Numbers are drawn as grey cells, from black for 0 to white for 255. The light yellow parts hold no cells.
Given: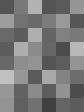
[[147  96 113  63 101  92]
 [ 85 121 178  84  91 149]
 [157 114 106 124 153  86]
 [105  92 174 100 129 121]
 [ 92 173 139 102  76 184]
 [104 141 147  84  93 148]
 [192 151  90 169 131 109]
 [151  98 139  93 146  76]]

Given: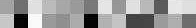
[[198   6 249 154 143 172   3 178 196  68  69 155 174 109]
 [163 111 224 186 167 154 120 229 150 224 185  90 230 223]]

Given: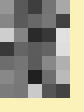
[[123 119 202  85  67]
 [150  89  62 116 168]
 [134  90 104 119  65]
 [206 132  42  56 225]
 [ 57 101  92 100 222]
 [109 117  91 136 176]
 [136 121  32 110 186]]

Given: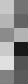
[[129  91]
 [199 115]
 [181 100]
 [139 179]
 [202  25]
 [224  83]]

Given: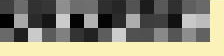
[[105  32 202  91 128  51  34  93 204  81  80 137  85 141  97]
 [ 64 107  49  54 142 109 111  46  38  83  28  89  48  95 105]
 [  1 168  43  21 203   3 177   4  43 174  61  63  17 200 188]]

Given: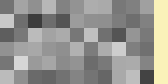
[[187 143 106 101 114 132 116 102 169 190  67]
 [115 164 144 183 130 147 173 170 120 128 160]
 [200 110  60 109  84 156 144 143 125 110 129]
 [ 94 120 187 163 171 119 192 112  84 149 121]
 [146 164 168 149 143 177 124 172 205 127 112]
 [118 214 154 166 139 147 108 121 169 171 132]]

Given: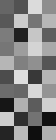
[[ 36 186  14 176]
 [102  82 219 142]
 [ 88 203 117 183]
 [124  32 198  94]
 [118 157 212 169]
 [182 128 144  85]
 [ 76 222  56 181]
 [108 103 216 148]
 [ 22 177  92 208]
 [205  47 115  16]]

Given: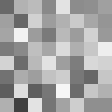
[[176  64 227 117 163 206 143 143]
 [105 178 187 137 227 140 143 160]
 [160 103 209 157 177 202 167 149]
 [165 242 156 122 185 156 210 153]
 [123 137 191 166 219 175 199 238]
 [211 108 185 226 158 125 216 210]
 [114 172 158 194 205 120 103 198]
 [ 94 222  94 119 246 107 198 177]]
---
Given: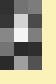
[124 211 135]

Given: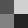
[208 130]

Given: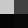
[65  5]

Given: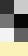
[203 116]

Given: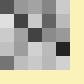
[203 100  66 157 116]

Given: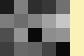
[112 162   9 104]

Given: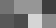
[ 62 213]

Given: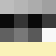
[160   9 120]
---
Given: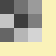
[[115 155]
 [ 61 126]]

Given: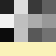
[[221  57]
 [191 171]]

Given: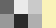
[[234 202]
 [ 42 175]]

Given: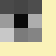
[[ 69  77]
 [ 10 173]]

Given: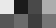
[[ 27  73]
 [107  61]]

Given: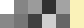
[[133 155]
 [118  64]]

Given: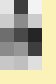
[[ 62 243]
 [139 204]]

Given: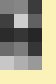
[[134  59]
 [206  97]]

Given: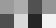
[[172  81]
 [216  37]]
